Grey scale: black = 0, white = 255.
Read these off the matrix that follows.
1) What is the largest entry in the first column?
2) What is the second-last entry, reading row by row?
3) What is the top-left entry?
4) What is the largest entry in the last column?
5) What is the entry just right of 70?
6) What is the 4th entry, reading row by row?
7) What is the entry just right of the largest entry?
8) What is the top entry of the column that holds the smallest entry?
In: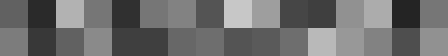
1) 124
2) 78
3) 97
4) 145
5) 63
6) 118
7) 158
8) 36

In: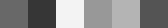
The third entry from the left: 243
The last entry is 84
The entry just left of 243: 54

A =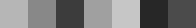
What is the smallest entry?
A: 39
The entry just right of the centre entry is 198
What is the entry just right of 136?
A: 60

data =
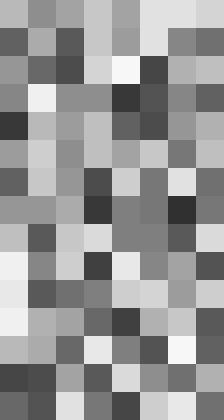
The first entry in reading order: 185
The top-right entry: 212
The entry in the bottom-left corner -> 104
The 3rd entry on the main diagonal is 76
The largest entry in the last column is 218
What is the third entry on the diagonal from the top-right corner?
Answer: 70
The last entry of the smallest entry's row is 119
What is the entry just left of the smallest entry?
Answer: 119
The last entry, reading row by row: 112
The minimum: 48
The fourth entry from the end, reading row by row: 70
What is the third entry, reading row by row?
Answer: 163
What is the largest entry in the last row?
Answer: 232
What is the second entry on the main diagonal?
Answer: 171
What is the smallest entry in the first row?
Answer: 142
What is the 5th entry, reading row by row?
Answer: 163

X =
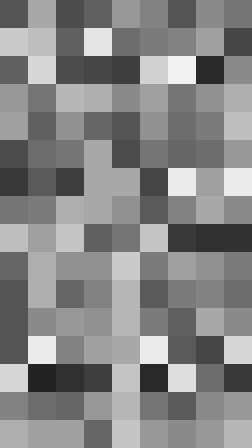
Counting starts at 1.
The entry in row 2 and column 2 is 190
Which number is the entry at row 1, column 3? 76
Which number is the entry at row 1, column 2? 168
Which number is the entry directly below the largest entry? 117
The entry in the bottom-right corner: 182
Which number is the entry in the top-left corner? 84
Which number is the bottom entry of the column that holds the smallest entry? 160
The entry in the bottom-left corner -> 174
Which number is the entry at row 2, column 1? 202
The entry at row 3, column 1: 96
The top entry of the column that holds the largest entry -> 84
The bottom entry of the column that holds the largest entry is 138
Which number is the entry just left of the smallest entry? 215
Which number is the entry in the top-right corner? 117
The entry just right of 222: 109
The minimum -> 35
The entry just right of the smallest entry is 49
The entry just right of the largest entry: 41
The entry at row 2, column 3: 96
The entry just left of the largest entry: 209

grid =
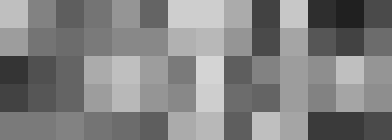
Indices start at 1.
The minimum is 32
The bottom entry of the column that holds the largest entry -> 184
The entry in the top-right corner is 74
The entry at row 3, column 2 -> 80
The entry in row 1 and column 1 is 191
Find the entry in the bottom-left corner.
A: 122
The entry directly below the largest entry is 206
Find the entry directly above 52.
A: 157
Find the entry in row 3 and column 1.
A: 52
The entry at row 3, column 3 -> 100
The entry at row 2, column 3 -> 108
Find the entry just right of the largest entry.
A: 94
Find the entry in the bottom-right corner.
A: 74
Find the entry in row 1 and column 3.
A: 94
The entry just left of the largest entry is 122
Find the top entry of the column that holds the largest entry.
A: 206
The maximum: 212
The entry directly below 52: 66
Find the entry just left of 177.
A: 136

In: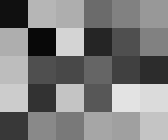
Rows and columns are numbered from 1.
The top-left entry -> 16
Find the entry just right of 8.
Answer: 212
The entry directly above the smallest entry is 182
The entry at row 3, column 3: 72
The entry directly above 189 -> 174
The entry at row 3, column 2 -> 79
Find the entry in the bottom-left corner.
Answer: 56
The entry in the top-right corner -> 152
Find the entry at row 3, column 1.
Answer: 189

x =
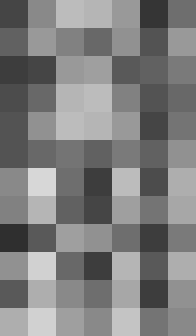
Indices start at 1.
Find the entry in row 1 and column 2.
137
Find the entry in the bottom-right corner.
137
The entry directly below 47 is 145
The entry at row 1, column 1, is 69
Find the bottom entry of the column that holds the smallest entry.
174
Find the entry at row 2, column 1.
97
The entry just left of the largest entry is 137
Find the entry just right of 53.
110
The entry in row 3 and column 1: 61
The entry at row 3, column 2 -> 69
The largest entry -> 215
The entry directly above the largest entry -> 104
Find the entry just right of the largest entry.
110
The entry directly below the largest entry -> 181
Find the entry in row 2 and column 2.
153
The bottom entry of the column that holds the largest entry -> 209
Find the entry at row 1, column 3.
188

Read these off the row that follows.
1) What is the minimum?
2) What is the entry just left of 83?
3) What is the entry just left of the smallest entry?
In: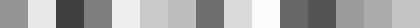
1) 63
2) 104
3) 232

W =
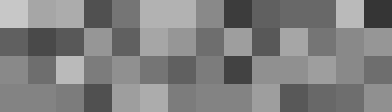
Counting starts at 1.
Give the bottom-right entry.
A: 144
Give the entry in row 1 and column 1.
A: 199
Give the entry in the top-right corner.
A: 53
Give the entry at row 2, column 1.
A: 96
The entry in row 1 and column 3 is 172
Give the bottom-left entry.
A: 131
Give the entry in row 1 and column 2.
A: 166
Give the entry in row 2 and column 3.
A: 88
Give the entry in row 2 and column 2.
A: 73
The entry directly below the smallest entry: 150

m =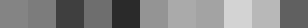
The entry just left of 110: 63
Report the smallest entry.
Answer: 42
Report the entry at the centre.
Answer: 148

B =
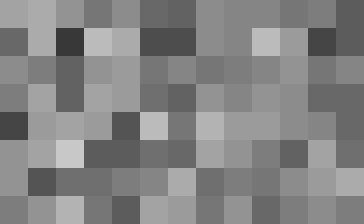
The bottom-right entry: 125
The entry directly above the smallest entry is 147
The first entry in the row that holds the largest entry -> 147
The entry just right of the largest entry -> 92
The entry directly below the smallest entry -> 98
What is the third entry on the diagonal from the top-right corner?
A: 147
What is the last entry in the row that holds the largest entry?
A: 111
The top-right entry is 92
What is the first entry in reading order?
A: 163
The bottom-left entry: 125
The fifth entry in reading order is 140
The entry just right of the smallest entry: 187
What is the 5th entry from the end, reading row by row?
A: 147
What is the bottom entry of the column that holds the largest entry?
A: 179
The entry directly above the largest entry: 163
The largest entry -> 200
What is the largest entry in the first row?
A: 171
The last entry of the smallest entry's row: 92
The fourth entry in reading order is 118
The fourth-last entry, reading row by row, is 104

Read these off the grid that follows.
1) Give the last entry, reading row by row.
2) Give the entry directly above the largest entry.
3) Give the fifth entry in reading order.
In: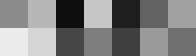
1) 112
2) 139
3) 30
